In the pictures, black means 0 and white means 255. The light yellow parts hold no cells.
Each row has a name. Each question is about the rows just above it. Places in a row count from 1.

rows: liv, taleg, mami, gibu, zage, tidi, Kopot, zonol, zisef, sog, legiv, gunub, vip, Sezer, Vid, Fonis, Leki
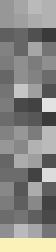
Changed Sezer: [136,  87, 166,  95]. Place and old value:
3, [172]
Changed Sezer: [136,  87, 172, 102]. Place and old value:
4, [95]

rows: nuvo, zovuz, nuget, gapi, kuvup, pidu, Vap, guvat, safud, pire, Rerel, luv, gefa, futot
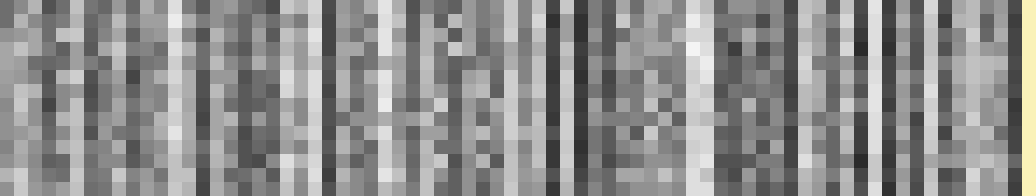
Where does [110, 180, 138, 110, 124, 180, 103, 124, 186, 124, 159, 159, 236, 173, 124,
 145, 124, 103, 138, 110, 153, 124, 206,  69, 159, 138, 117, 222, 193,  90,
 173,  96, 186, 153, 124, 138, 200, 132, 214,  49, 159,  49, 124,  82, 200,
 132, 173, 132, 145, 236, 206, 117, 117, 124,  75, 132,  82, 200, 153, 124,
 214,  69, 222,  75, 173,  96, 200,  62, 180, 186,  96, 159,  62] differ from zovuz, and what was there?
64, [69]
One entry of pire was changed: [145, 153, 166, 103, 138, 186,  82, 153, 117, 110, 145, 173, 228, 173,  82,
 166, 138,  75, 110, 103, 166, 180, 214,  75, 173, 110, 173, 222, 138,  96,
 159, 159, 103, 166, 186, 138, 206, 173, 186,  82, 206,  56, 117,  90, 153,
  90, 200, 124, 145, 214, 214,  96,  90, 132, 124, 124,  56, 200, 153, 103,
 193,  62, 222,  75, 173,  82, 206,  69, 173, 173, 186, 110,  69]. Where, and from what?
57, [62]
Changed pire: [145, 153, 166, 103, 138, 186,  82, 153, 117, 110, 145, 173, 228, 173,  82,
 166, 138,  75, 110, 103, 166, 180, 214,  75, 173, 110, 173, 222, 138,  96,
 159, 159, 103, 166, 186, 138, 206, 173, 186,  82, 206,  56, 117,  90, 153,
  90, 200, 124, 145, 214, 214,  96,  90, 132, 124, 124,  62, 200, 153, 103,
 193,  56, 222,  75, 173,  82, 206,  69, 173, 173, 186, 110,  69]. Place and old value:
62, [62]
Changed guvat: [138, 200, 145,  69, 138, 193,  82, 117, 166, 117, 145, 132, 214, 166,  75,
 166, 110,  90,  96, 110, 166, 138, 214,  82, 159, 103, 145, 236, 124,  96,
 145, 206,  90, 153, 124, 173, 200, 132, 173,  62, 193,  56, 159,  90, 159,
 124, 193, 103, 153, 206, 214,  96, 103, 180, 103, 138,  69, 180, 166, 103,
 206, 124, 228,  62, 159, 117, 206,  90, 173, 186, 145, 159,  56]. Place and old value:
58, [186]
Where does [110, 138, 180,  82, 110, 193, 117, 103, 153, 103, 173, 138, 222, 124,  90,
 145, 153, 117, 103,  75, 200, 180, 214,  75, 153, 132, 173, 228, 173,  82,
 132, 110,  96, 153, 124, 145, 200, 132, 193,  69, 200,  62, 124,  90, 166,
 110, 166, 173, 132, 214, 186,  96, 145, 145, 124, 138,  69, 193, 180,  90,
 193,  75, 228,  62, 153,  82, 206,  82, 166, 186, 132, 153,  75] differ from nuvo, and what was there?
67, [214]
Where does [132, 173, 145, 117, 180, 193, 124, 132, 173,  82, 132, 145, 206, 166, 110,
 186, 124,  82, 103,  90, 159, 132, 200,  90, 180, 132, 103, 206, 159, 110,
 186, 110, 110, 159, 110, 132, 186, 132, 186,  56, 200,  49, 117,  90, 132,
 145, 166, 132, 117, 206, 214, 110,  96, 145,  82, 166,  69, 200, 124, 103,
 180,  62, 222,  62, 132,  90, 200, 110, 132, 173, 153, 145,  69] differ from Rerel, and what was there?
5, [173]

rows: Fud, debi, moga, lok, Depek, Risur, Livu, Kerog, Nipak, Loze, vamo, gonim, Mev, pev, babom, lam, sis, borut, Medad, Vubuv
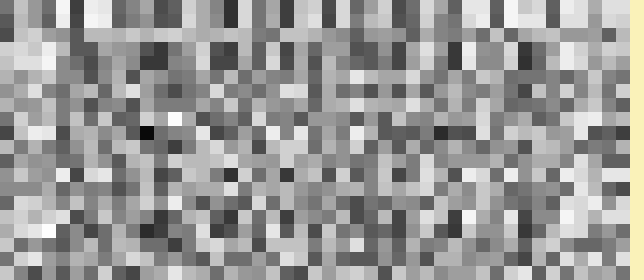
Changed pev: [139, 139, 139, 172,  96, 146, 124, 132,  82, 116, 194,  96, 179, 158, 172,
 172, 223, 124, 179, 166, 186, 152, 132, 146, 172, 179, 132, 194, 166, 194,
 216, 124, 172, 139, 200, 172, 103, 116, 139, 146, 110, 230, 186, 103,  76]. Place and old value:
5, [103]
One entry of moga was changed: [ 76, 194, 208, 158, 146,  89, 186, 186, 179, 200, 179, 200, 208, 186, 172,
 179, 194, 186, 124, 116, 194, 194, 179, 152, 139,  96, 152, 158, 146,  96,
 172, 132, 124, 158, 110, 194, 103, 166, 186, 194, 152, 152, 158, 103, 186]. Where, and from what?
44, [96]
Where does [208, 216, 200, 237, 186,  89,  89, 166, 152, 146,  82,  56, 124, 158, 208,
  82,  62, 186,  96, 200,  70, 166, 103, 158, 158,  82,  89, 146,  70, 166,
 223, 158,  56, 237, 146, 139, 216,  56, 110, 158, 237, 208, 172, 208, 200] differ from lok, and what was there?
13, [116]
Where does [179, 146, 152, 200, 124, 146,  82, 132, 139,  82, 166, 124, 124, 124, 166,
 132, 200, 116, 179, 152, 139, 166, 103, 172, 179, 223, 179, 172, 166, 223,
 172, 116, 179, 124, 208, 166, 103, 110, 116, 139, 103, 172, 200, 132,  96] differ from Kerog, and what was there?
4, [194]

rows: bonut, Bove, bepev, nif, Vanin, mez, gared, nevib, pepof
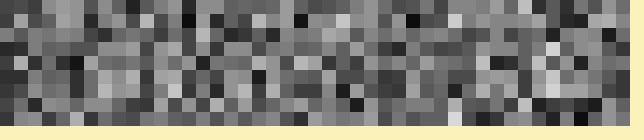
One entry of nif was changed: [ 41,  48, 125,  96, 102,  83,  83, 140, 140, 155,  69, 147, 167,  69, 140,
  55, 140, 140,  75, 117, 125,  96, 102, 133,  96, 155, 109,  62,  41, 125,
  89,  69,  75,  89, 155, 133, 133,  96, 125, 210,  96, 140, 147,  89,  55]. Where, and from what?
35, [147]
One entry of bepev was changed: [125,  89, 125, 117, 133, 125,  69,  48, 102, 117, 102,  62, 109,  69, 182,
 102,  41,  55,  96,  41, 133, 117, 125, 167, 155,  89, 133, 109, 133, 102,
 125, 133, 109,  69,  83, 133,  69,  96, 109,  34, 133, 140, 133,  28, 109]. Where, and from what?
41, [125]

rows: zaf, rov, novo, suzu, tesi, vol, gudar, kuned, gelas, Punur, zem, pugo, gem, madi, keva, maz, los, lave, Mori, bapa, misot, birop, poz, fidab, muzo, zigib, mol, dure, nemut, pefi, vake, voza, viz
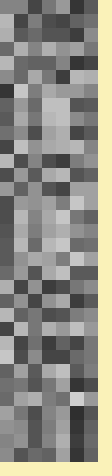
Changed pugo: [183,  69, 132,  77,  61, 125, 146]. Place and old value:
2, [77]
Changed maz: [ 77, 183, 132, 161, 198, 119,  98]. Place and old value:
4, [169]

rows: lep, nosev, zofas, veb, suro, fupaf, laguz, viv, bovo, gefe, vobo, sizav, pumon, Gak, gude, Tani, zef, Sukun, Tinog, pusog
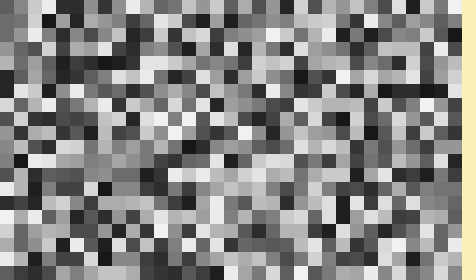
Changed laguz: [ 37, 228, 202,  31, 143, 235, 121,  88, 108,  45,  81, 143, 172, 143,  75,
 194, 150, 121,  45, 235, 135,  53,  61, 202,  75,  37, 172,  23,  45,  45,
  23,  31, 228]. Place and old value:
14, [135]
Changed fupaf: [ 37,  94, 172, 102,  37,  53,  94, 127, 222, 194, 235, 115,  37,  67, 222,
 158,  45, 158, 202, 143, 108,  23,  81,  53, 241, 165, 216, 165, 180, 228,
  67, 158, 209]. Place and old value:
3, [165]
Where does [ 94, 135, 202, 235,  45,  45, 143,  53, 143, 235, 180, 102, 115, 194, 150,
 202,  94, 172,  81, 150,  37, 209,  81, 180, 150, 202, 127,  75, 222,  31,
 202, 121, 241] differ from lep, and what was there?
26, [194]
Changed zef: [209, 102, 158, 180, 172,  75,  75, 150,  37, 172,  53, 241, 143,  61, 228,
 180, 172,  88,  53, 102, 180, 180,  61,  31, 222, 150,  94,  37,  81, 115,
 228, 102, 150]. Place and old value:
19, [45]

